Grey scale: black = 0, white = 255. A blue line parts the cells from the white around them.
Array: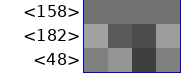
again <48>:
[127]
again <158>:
[113]
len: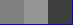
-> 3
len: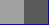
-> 2
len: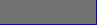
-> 4
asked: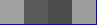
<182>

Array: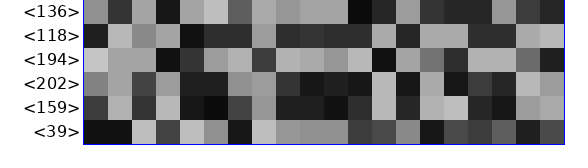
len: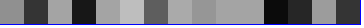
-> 15
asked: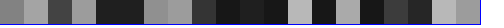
<202>
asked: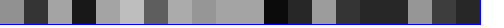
<136>

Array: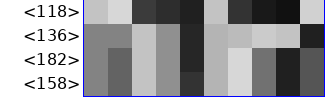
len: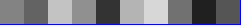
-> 10
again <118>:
[195]
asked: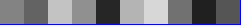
<182>
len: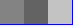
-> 3
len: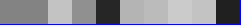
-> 10
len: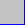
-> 1

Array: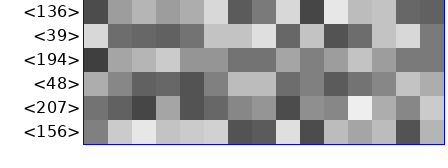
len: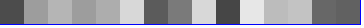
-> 15
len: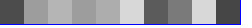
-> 10
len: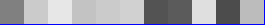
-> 11
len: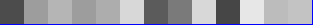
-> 13
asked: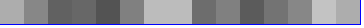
<48>
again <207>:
[135]
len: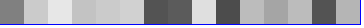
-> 15

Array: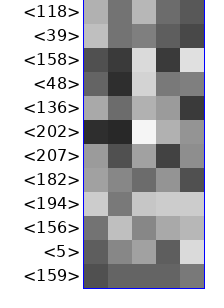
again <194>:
[204]
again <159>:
[100]
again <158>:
[58]

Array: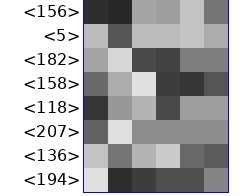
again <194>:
[79]
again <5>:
[187]
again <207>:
[140]
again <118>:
[158]
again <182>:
[126]
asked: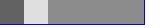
<207>
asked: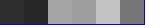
<156>

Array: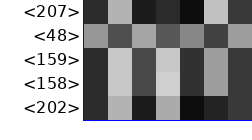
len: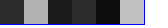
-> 6
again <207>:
[43]
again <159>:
[199]
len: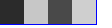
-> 4
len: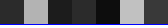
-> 7

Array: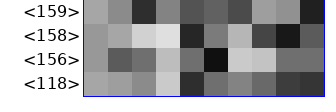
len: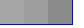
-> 3
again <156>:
[111]
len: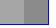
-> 2
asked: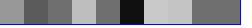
<156>

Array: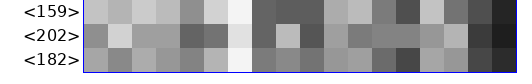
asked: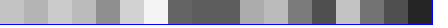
<159>
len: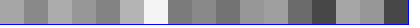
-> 17

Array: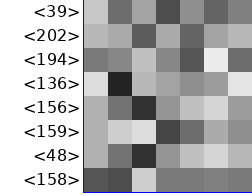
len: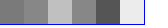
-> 6
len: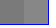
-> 2
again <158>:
[122]
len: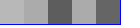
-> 5
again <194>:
[135]

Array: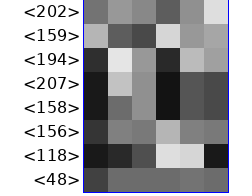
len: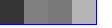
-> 4
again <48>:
[108]
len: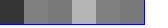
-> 6
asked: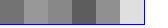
<202>
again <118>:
[25]

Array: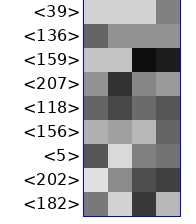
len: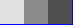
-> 3
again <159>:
[196]
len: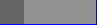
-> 4
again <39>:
[210]
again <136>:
[146]
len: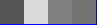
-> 4

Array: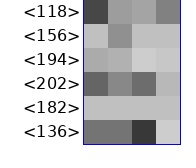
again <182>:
[192]
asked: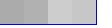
<194>
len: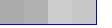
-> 4
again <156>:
[192]
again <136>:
[116]

